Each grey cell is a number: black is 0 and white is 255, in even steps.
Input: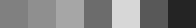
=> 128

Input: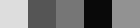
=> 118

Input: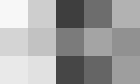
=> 164

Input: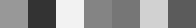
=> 132

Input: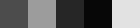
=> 76

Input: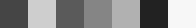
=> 133

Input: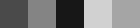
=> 132

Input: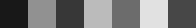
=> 108

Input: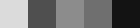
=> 111
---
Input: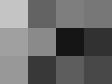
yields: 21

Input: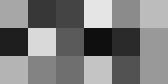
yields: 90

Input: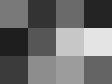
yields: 199

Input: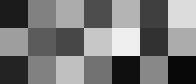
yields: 71

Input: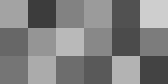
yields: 185

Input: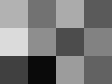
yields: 76

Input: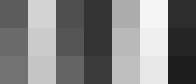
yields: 85

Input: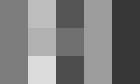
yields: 112
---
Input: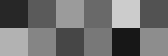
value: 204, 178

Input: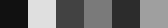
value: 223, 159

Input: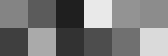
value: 233, 218

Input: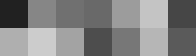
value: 204, 196

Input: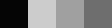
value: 204, 160

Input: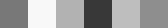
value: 248, 190

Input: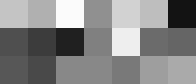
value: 251, 238
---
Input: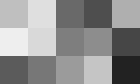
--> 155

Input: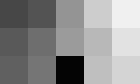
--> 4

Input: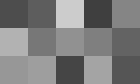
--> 69

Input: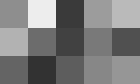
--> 93

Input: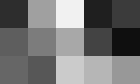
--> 203

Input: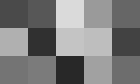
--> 40
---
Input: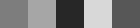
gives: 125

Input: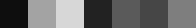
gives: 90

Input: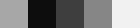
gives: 134

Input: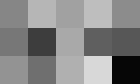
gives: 140

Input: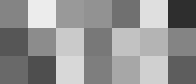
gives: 140

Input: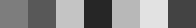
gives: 125

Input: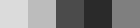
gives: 127

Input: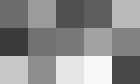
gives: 129

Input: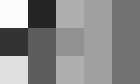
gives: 145

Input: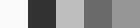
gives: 150
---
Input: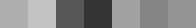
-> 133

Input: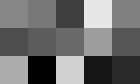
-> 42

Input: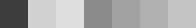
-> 162

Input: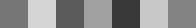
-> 118

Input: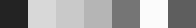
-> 117

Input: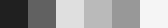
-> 152

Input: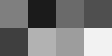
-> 79

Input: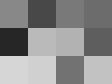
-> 94

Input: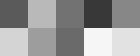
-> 106

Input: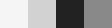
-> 210
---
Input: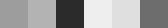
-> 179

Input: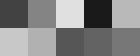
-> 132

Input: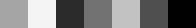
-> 244

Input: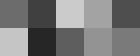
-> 64

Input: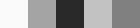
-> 164

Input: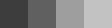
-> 96

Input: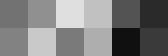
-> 144

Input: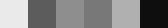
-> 92

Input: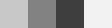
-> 130
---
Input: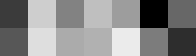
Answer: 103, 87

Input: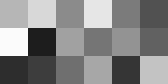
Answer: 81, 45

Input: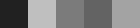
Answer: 163, 33

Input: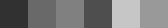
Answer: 153, 49

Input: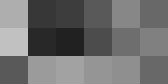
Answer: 104, 89

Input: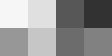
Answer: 50, 151

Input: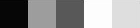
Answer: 222, 6
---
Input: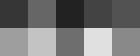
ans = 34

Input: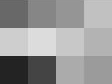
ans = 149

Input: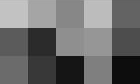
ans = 135

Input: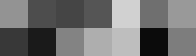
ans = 69

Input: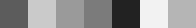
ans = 154

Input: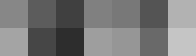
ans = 64

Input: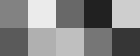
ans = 104
